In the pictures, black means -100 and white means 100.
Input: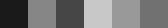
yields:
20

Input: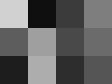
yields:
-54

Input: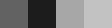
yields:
31

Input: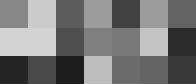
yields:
22

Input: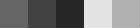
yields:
79

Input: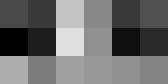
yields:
-55

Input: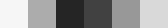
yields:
19

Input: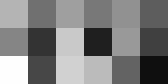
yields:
14
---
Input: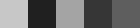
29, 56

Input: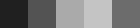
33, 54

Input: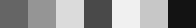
-43, 88

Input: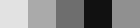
-14, 77

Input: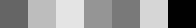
17, 79

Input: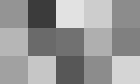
-11, 77

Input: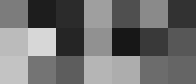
14, 69

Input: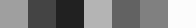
41, 98

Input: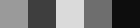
71, 71

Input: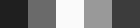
96, 96
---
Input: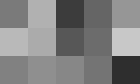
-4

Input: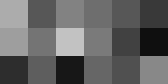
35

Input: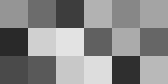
17

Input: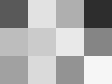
-30

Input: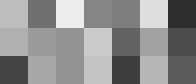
48

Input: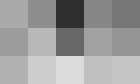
33

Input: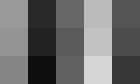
20

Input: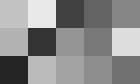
52

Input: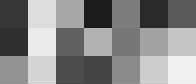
-58
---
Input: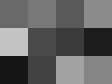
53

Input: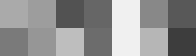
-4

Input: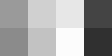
9

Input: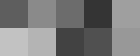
52

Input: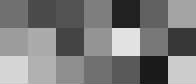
22

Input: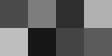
49
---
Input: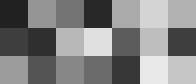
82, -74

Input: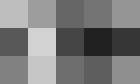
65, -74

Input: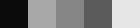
80, -91

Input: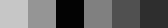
55, -98

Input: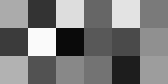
96, -92

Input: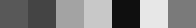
81, -88

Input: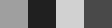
64, -75

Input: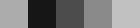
51, -83

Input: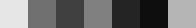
80, -89
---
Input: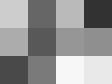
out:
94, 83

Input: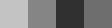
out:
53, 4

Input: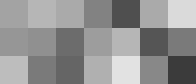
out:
77, 71

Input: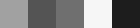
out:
93, 26

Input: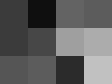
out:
51, 35

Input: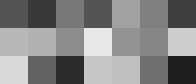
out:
82, 71

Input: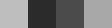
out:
49, 32
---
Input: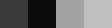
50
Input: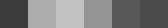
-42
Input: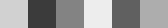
36
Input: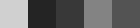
-35
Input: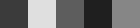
5
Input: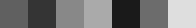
74
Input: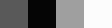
98
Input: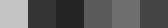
-47
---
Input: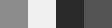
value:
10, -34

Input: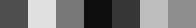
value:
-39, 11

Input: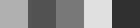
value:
37, -62

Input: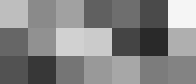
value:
49, 3

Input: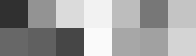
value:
-62, 66

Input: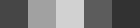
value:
-45, -61
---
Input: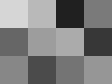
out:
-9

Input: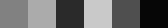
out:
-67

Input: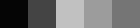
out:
51

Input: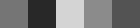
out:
66

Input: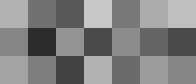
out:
-48

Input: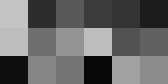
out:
-8

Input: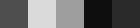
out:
23

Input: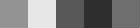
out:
-31
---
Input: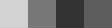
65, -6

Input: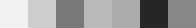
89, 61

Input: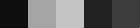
53, 29

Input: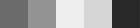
87, 67

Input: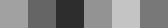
54, 26

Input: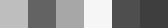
93, 49

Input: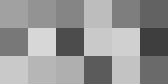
69, 63

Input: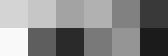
95, 66

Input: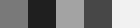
89, 28
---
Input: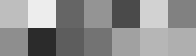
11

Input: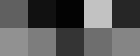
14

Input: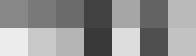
85

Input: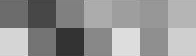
67

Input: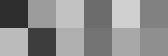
47

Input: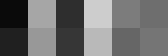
-75

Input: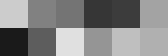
-80

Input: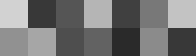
14

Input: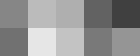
-11

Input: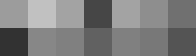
-61
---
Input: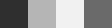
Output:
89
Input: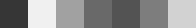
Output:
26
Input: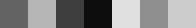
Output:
-51
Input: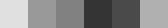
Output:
2
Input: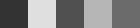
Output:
-37
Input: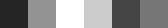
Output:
99
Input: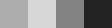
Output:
3
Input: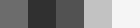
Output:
-36
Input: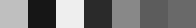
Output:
87
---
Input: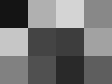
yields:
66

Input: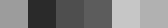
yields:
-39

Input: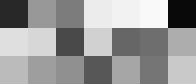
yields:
-3

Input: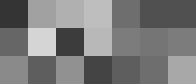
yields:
38

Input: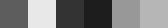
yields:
-60

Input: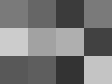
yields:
-54
